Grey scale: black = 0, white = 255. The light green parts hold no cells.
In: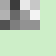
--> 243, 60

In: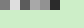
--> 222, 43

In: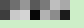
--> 212, 6

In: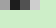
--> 206, 29

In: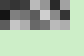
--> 207, 20

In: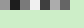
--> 240, 29

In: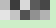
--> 228, 60

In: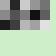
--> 225, 17

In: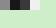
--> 240, 23

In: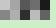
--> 199, 26
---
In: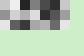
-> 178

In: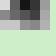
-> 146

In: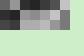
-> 185

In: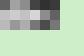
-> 119

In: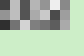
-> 115

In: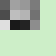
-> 25

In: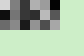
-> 147

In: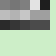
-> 65

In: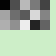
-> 237

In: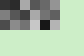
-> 199
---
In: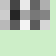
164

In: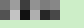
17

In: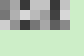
215

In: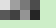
148

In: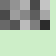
135

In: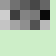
131

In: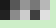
204

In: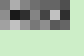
47
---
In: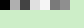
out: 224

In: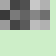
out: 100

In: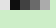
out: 65

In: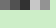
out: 50

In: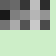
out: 139

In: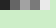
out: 162
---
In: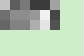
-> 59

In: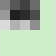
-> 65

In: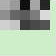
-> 165

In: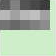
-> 72

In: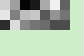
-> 241

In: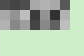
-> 169

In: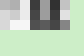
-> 49

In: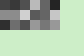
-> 101

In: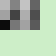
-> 195
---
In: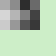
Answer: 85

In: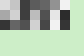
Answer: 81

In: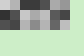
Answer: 180

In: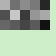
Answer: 69

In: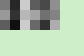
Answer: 204

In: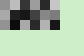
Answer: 169

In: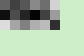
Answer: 128

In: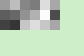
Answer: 198
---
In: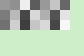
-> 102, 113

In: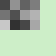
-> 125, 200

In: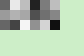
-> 190, 102

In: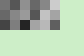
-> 204, 68

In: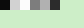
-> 44, 11

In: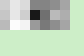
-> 165, 186

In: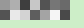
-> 106, 83

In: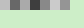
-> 149, 191
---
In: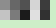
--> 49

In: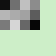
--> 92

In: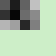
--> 138

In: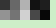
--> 7

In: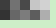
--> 174

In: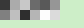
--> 219

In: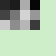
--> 151

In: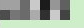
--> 67
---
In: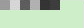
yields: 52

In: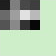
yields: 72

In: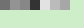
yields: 187

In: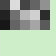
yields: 100

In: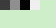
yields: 4

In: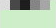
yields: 133

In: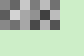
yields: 188

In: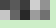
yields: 207

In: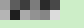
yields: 42

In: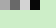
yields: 211
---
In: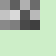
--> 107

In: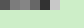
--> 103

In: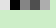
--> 79

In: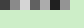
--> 97

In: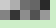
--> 102

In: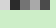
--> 169

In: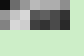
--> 185

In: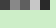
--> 199

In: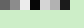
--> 6
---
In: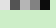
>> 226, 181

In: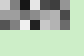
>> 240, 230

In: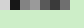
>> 211, 154

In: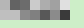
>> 224, 203

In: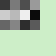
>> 238, 204

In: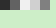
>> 240, 208

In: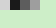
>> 211, 158

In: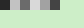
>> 217, 194
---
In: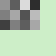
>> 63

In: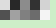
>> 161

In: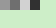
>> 152

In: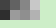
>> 46

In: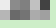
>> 106

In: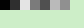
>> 123
